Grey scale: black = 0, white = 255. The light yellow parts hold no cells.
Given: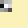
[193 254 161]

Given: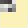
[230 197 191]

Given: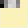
[127 208]

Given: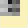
[ 82 132  56 166]

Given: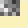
[ 97 126 155 168]

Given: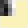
[244 146  14  63]

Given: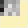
[180 170 199 212]

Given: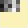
[ 91 210 167]
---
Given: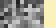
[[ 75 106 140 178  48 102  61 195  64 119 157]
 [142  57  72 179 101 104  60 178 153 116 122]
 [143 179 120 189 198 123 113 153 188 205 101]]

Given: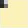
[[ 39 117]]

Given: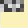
[[198  67 224 180 224  71]]

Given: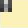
[[ 67 143  74]]

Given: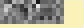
[[121 186 188  72 102  55 117 153  56 230 130 129 111 145  96 129]
 [139 159 111 149 128 108  66 147 136 109  98  90  92 103 150 111]
 [118 104 140 102 122 127 156 118 107 141 132 147 136 142 100 137]]

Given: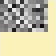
[[124 119 232  24  84 213 118 168 160 226 106  93]
 [ 81 211 151 121 222  67 212 160 133 127 101 188]
 [118 189 138 124 243  60 229 144 155 128 126 218]
 [136 124 184  25 157 116 128  71 221 197 201 124]]

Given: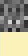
[[ 71 138 104 106  85 122  52]
 [ 75 137 100 108  80 124  64]
 [131  98 211  56 201 119  49]
 [ 67 127  33 144  37 101 104]]

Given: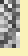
[[195  82 237  78 118]
 [121 209 183 100  97]
 [213 184  78  90 201]
 [221 210 106 123  97]
 [174  88 100 146 215]
 [106 189 165  62 203]]
